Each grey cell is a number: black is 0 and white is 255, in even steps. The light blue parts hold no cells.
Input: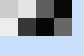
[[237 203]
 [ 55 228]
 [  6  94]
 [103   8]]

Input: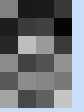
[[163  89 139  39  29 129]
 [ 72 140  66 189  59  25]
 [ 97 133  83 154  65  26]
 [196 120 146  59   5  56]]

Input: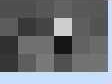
[[ 54  49  92  79]
 [ 94 113  56  79]
 [121 113  69  87]
 [ 80  23 206  98]
 [114  98  94  89]
 [115 107  83  87]]

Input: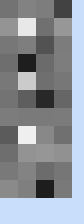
[[138 121 110  91 124 115 120 110 119 148 115]
 [127 131 147 239 122  94 203  30 126 232 130]
 [ 29 108 150 136 122  40 111 107  82 112 125]
 [121 118 145 112 123 102 119 125 124 151  66]]

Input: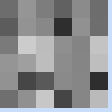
[[111 146 149 122  92 109]
 [144  70 159 204 147 149]
 [199  89 189 188 136 125]
 [ 69 138 140 143  46  97]
 [134 134 133 132 145 139]
 [186  46 190 195 110 109]]

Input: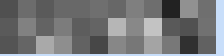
[[ 84  90  80]
 [101 129 108]
 [169  99  90]
 [142 124 104]
 [ 98  93 104]
 [ 71 100 111]
 [135 182 103]
 [119 136 127]
 [164 195 110]
 [120  89  34]
 [ 48  81 145]
 [ 97 113 111]]

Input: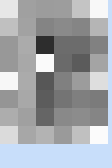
[[219 173 149 247 152 152 192 231]
 [167 160 168 171 168 171 162 160]
 [179 101  92  87 250  45 132 156]
 [154 137 116 128 106 108 138 157]
 [192 140 127 156  91 108 133 196]
 [251 133 123 222 164 129 181 248]]

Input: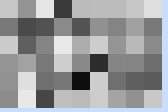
[[140 146 149 203 120 198]
 [232 223 162  95  74 147]
 [ 70 111 120 132  82 230]
 [191 119 206 233 138  58]
 [186  14 137 173  83 186]
 [204 205  44 205 145 188]
 [164 111 133 149 132 188]
 [145  95 132 185 161 199]
 [200  91 110 138 121 222]]

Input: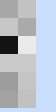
[[162 156 202  19 198 167]
 [193 197 201 234 170 194]]
